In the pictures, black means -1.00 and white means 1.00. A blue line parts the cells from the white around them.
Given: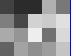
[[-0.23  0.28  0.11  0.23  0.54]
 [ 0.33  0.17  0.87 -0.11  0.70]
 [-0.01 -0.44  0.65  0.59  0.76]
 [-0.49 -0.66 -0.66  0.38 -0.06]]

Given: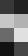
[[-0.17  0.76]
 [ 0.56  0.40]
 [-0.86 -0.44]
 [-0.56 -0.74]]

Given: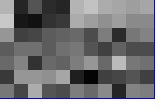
[[-0.55  0.18  0.18  0.13  0.30 -0.76 -0.97 -0.50 -0.45 -0.34 -0.50]
 [-0.18  0.03 -0.61 -0.18 -0.23 -0.02  0.18 -0.18  0.47 -0.07 -0.12]
 [-0.28 -0.12 -0.12 -0.28 -0.12 -0.07 -0.34 -0.50 -0.23 -0.40 -0.40]
 [-0.07 -0.45  0.35 -0.34 -0.40 -0.02 -0.18  0.08 -0.71  0.03 -0.02]
 [ 0.18 -0.50 -0.45 -0.28 -0.23 -0.18 -0.40 -0.02 -0.66 -0.07  0.03]
 [ 0.41 -0.71 -0.34 -0.66 -0.71  0.41  0.52  0.35  0.30  0.24  0.30]
 [ 0.57 -0.82 -0.87 -0.61 -0.55  0.35  0.24  0.13  0.24  0.08  0.08]]

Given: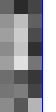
[[ 0.25  0.76 -0.08]
 [ 0.25  0.59 -0.41]
 [ 0.09  0.53 -0.62]
 [ 0.15  0.48 -0.25]
 [-0.08 -0.02 -0.47]
 [ 0.09 -0.31  0.42]
 [-0.14 -0.36 -0.57]
 [-0.20 -0.67 -0.47]]

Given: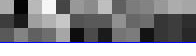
[[-0.30  0.03 -0.25 -0.14  0.30 -0.90 -0.41 -0.79 -0.08 -0.03 -0.85 -0.58
  -0.52 -0.69]
 [-0.52 -0.79  0.25  0.40  0.56 -0.35 -0.30 -0.30  0.14 -0.19 -0.14 -0.58
  -0.52 -0.64]
 [ 0.35 -0.96  0.45  0.93 -0.46  0.19  0.09  0.50 -0.25 -0.03  0.03  0.19
   0.35  0.30]]

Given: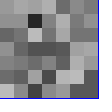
[[ 0.20  0.31  0.26  0.37 -0.15  0.08 -0.04]
 [ 0.14  0.14 -0.70  0.02  0.37 -0.04  0.14]
 [ 0.47  0.08 -0.48  0.08  0.20 -0.31 -0.31]
 [ 0.02 -0.04 -0.15  0.02 -0.25  0.37  0.20]
 [-0.20 -0.09  0.47 -0.09  0.31 -0.09 -0.09]
 [ 0.14 -0.20 -0.36 -0.36 -0.31  0.26  0.31]
 [-0.15 -0.25  0.26 -0.42  0.42  0.47 -0.31]]
